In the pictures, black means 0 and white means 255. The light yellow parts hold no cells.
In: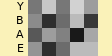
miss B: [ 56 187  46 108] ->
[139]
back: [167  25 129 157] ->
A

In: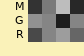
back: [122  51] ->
M
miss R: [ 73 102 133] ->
[157]
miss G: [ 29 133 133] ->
[145]

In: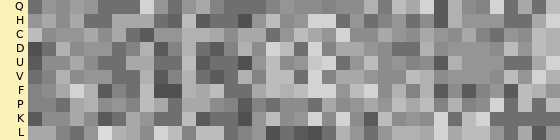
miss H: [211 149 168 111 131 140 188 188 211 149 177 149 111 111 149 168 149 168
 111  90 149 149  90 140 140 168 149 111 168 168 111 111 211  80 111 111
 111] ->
[99]
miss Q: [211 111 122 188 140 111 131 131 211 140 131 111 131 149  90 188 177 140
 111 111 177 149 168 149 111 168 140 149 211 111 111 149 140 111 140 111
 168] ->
[158]
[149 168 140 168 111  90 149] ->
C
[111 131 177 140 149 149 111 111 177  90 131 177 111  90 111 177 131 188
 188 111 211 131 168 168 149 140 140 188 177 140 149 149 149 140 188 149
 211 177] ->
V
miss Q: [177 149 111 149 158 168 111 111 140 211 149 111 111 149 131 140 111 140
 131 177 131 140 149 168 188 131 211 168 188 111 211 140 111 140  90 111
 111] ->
[122]
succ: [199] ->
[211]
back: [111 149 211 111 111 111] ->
Q

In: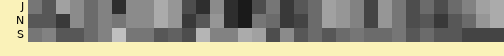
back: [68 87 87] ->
S
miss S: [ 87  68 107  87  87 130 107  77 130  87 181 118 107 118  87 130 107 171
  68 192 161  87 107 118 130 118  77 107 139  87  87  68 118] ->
[97]

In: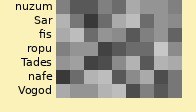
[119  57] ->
Sar
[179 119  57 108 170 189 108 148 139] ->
Sar
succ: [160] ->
[66]
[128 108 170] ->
nuzum
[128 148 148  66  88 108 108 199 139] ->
ropu

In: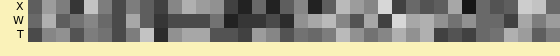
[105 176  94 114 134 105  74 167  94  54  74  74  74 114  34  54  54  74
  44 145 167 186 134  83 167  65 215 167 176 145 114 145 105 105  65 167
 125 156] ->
W
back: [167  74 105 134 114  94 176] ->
W

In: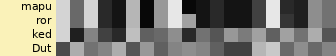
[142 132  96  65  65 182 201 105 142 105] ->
Dut
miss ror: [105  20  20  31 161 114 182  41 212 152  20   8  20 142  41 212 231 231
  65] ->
[53]
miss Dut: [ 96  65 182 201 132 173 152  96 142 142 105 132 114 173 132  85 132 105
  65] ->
[75]
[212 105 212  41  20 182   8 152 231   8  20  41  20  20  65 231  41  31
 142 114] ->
mapu

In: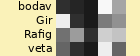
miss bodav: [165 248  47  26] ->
[37]
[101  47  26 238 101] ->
veta
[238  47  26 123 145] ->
Gir
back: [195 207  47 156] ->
Rafig
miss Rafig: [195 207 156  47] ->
[113]
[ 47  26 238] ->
veta
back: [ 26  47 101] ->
veta

